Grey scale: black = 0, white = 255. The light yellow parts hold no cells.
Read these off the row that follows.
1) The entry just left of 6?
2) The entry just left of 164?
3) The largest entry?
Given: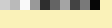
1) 121
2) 100
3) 249

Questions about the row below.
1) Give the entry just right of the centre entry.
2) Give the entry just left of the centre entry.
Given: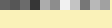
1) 241
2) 172

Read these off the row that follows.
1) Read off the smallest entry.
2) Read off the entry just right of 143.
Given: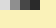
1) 42
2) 71

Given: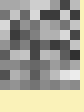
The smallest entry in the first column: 81
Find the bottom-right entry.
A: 138
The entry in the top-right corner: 187
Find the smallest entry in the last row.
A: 116
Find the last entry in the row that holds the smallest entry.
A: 48
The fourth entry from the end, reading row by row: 138
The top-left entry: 168
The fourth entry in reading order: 206
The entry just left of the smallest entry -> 92
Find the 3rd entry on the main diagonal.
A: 147
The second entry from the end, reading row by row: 147
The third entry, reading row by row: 177
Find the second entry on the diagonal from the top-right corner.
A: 206
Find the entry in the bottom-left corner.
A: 138
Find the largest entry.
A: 236
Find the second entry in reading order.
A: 168
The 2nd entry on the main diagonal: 196

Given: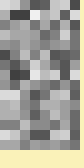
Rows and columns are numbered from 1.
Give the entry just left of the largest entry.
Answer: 64
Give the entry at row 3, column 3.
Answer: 176
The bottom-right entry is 117
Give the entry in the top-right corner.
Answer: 75
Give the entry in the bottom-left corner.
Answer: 167
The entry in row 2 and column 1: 176
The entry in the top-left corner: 218
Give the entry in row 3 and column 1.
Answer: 129
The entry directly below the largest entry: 117
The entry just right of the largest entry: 176
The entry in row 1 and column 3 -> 148
